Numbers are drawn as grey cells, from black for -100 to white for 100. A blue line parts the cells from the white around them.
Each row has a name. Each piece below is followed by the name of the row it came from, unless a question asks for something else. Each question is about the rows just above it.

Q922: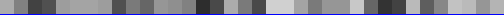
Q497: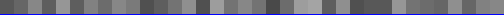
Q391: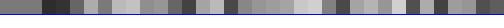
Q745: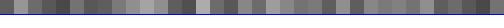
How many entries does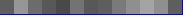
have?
13
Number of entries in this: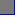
1
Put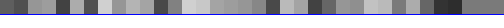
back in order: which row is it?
Q391

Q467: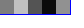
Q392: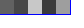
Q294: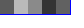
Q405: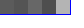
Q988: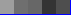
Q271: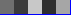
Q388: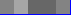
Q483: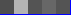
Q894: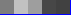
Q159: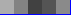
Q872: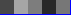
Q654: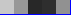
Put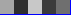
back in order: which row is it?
Q271
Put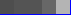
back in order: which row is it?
Q483

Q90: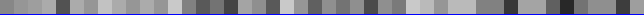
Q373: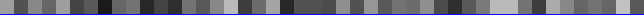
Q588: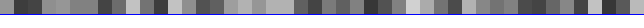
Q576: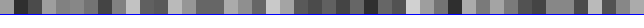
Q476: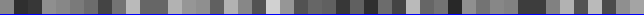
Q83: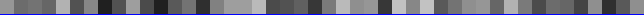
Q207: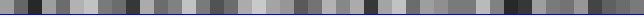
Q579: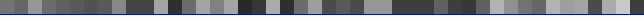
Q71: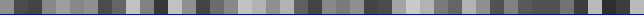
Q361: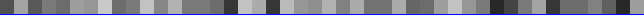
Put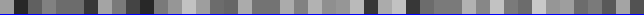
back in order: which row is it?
Q361
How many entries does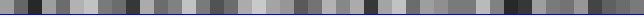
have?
46
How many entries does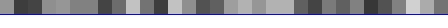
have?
32

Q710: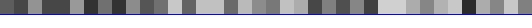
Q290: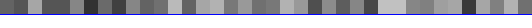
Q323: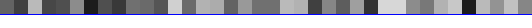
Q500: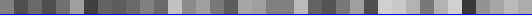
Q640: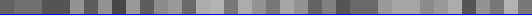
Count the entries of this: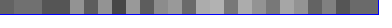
27
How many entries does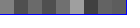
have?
9

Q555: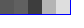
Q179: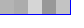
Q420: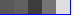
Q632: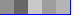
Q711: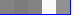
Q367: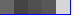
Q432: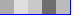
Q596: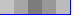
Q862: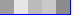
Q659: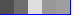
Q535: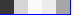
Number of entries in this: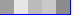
5
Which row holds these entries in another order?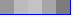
Q596

